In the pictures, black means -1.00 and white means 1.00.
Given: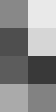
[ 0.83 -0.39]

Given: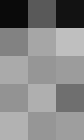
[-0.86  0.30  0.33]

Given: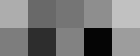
[ 0.51 -0.96]

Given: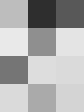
[-0.31  0.12 -0.08]

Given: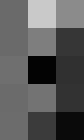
[ 0.09 -0.01 -0.13]

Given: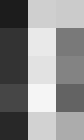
[ 0.59  0.83 -0.60]
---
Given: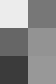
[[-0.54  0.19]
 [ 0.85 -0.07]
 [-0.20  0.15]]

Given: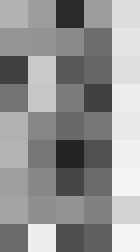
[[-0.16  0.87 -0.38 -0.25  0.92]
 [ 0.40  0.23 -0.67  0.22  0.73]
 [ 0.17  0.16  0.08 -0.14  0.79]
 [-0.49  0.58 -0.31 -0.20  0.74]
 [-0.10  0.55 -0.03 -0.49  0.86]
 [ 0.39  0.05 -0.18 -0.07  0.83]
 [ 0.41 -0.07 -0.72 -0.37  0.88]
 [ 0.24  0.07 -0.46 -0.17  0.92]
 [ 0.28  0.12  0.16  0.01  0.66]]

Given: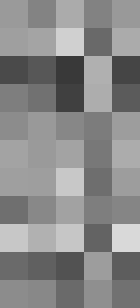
[[ 0.10  0.07 -0.17  0.12 -0.11]
 [ 0.21  0.03  0.34  0.02  0.20]
 [ 0.25  0.29  0.63 -0.18  0.34]
 [-0.42 -0.32 -0.55  0.38 -0.46]
 [-0.01 -0.11 -0.50  0.36 -0.29]
 [ 0.10  0.20  0.06 -0.03  0.23]
 [ 0.28  0.21  0.28 -0.06  0.35]
 [ 0.25  0.24  0.57 -0.14  0.23]
 [-0.13  0.07  0.27 -0.01  0.04]
 [ 0.56  0.39  0.55 -0.22  0.70]
 [-0.17 -0.25 -0.36  0.23 -0.27]]

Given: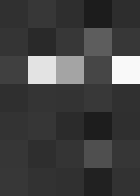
[[-0.57 -0.61 -0.62 -0.74 -0.61]
 [-0.62 -0.57 -0.64 -0.78 -0.65]
 [-0.59 -0.68 -0.57 -0.27 -0.57]
 [-0.50  0.78  0.29 -0.45  0.95]
 [-0.63 -0.59 -0.60 -0.56 -0.62]
 [-0.60 -0.58 -0.66 -0.77 -0.63]
 [-0.58 -0.64 -0.59 -0.38 -0.58]]

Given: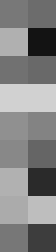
[[-0.07 -0.52]
 [-0.06 -0.15]
 [ 0.38 -0.85]
 [-0.11 -0.18]
 [ 0.64  0.64]
 [ 0.13  0.03]
 [ 0.07 -0.21]
 [ 0.39 -0.67]
 [ 0.34  0.49]]

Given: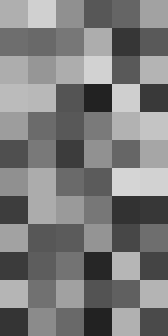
[[-0.59  0.09 -0.18 -0.73  0.39 -0.42]
 [ 0.37  0.63  0.13 -0.32 -0.21  0.27]
 [-0.14 -0.18 -0.07  0.36 -0.58 -0.30]
 [ 0.36  0.18  0.36  0.65 -0.30  0.41]
 [ 0.47  0.44 -0.34 -0.73  0.62 -0.55]
 [ 0.23 -0.16 -0.31 -0.04  0.40  0.54]
 [-0.38 -0.05 -0.53  0.14 -0.20  0.30]
 [ 0.13  0.35 -0.17 -0.29  0.67  0.65]
 [-0.52  0.35  0.21 -0.07 -0.61 -0.57]
 [ 0.27 -0.32 -0.29  0.16 -0.44 -0.14]
 [-0.54 -0.27 -0.10 -0.70  0.43 -0.47]
 [ 0.42 -0.11  0.26 -0.35 -0.25  0.41]]

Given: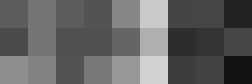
[[ 0.11  0.01 -0.35 -0.06  0.19  0.64 -0.53 -0.48 -0.86]
 [-0.28 -0.08 -0.28 -0.35  0.05  0.58 -0.46 -0.45 -0.73]
 [-0.42 -0.08 -0.37 -0.37 -0.21  0.38 -0.65 -0.59 -0.44]]

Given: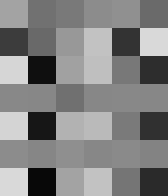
[[ 0.70 -0.94  0.28  0.52 -0.08 -0.67]
 [ 0.28 -0.11 -0.05  0.10  0.13 -0.17]
 [-0.53 -0.18  0.19  0.52 -0.60  0.70]
 [ 0.68 -0.88  0.26  0.50 -0.06 -0.65]
 [ 0.07  0.06 -0.12  0.06  0.07  0.06]
 [ 0.66 -0.83  0.40  0.46 -0.04 -0.62]
 [ 0.10  0.05  0.12  0.06  0.08  0.03]]
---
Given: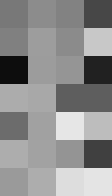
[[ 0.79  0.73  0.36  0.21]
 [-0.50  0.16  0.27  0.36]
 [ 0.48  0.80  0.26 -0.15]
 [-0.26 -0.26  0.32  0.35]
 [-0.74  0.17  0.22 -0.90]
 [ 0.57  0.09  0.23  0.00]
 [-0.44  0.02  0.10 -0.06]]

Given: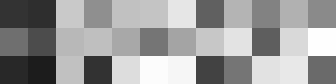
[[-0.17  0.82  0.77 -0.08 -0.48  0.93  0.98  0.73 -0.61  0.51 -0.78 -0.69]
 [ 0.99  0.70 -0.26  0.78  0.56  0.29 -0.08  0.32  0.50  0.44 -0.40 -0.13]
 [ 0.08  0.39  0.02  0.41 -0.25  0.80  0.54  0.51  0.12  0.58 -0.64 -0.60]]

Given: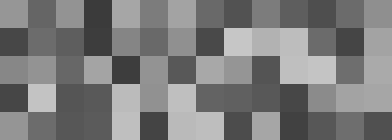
[[-0.37 -0.14 -0.32 -0.49  0.30 -0.40  0.49  0.46 -0.47  0.50 -0.29 -0.32
  -0.15  0.17]
 [ 0.30  0.28  0.09 -0.44 -0.31 -0.25 -0.22  0.50  0.14  0.47 -0.30 -0.33
   0.53 -0.45]
 [ 0.33 -0.14  0.54  0.50 -0.34  0.17  0.32 -0.31  0.15 -0.52  0.29 -0.19
   0.15  0.06]
 [ 0.28 -0.46 -0.16  0.48  0.40  0.55 -0.43  0.13 -0.18  0.04 -0.52 -0.26
  -0.15 -0.44]
 [ 0.12 -0.16 -0.39 -0.26 -0.03 -0.36 -0.18  0.28 -0.03  0.30 -0.54  0.15
  -0.21  0.18]]

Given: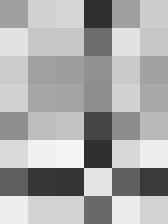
[[ 0.65  0.84 -0.18  0.65  0.65  0.86]
 [-0.54 -0.25  0.78 -0.60 -0.58 -0.26]
 [ 0.86  0.69 -0.63  0.92  0.88  0.70]
 [ 0.46  0.10 -0.46  0.52  0.48  0.11]
 [ 0.32  0.64  0.11  0.28  0.31  0.64]
 [ 0.27  0.58  0.13  0.23  0.26  0.59]
 [ 0.56  0.77 -0.14  0.55  0.56  0.77]
 [ 0.61  0.25 -0.62  0.68  0.64  0.25]]

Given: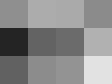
[[ 0.77  0.15  0.10 -0.24]
 [ 0.39 -0.16 -0.22 -0.72]
 [ 0.09  0.33  0.35  0.12]]

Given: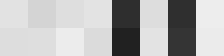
[[ 0.84 -0.59  0.78 -0.74  0.72  0.85  0.74  0.73]
 [ 0.86 -0.63  0.73 -0.64  0.78  0.74  0.66  0.77]]
